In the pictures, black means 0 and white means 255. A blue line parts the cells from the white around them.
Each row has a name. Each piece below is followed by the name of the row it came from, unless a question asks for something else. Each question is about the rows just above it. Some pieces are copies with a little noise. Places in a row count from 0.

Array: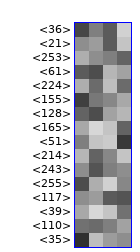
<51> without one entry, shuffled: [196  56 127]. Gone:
[203]
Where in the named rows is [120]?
<155>, 1
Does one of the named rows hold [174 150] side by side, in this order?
no
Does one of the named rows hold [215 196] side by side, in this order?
yes
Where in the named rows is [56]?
<51>, 3
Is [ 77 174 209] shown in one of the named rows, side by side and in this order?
yes

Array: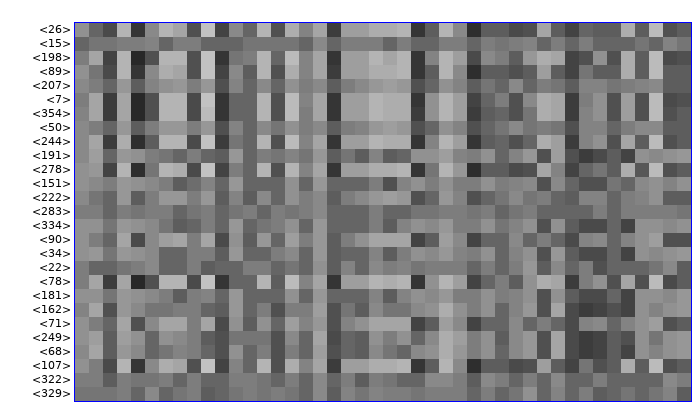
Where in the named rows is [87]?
<278>, 40
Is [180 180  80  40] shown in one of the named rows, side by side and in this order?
no
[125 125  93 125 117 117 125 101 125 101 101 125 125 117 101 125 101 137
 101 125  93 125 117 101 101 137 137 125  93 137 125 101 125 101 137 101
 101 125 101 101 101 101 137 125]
<322>
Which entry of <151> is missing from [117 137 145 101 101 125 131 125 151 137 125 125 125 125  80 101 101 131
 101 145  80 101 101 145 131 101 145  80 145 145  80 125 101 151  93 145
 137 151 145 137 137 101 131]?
[109]
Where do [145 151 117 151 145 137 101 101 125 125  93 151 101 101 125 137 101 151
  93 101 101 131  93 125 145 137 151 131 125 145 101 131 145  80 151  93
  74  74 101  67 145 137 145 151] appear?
<34>

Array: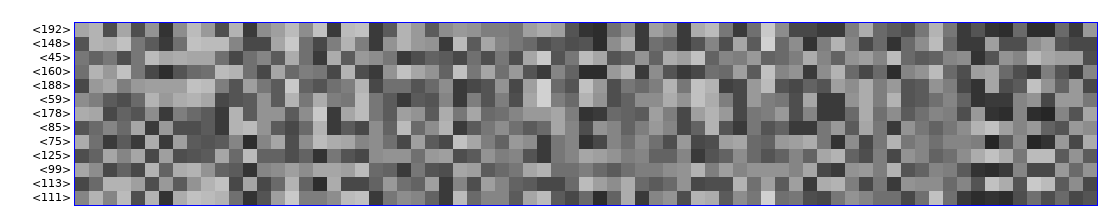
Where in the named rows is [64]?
<188>, 46
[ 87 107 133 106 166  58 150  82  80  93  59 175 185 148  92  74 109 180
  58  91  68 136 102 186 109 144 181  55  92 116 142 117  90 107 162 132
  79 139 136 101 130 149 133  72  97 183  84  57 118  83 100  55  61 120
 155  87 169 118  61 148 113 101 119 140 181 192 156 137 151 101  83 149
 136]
<85>

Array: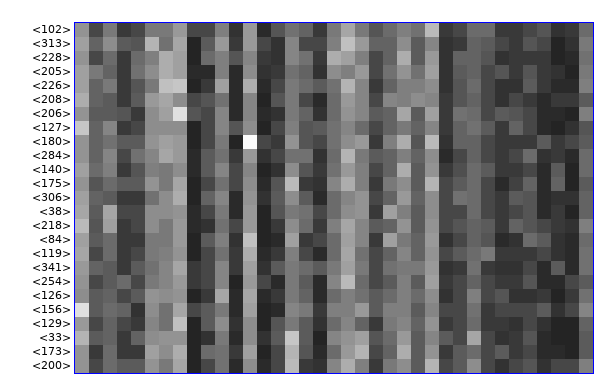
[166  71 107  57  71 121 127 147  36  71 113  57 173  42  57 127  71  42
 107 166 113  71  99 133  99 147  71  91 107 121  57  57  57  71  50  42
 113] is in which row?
<119>
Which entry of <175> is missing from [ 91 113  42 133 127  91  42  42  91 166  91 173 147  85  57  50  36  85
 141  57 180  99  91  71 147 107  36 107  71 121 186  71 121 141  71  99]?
[65]
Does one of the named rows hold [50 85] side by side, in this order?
yes
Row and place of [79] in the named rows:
<140>, 27

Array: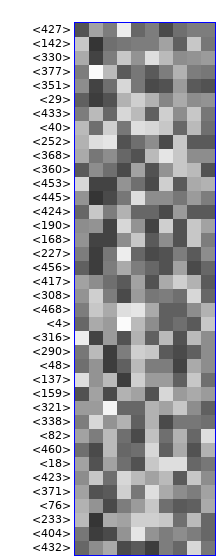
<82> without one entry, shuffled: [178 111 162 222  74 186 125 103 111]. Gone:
[193]
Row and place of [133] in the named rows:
<29>, 6
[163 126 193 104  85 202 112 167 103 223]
<82>
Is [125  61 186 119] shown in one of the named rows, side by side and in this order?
no

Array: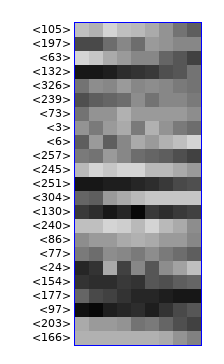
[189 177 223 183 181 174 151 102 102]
<105>
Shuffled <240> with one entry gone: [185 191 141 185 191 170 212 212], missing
[206]
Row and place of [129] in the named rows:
<166>, 8
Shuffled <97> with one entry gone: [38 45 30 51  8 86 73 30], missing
[16]
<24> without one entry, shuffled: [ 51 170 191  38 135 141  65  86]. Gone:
[162]

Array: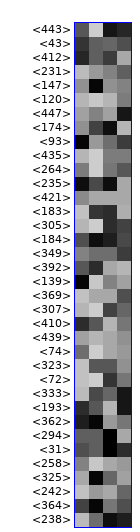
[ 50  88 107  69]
<43>
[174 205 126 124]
<435>
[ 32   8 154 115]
<362>
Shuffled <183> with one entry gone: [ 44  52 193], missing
[174]
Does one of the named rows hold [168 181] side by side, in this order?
yes
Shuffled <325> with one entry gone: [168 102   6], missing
[161]

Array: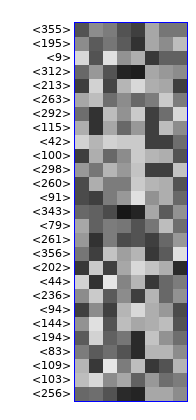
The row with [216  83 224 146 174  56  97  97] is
<9>
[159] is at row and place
<356>, 3
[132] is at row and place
<44>, 3
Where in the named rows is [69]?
<213>, 2
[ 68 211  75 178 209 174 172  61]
<213>

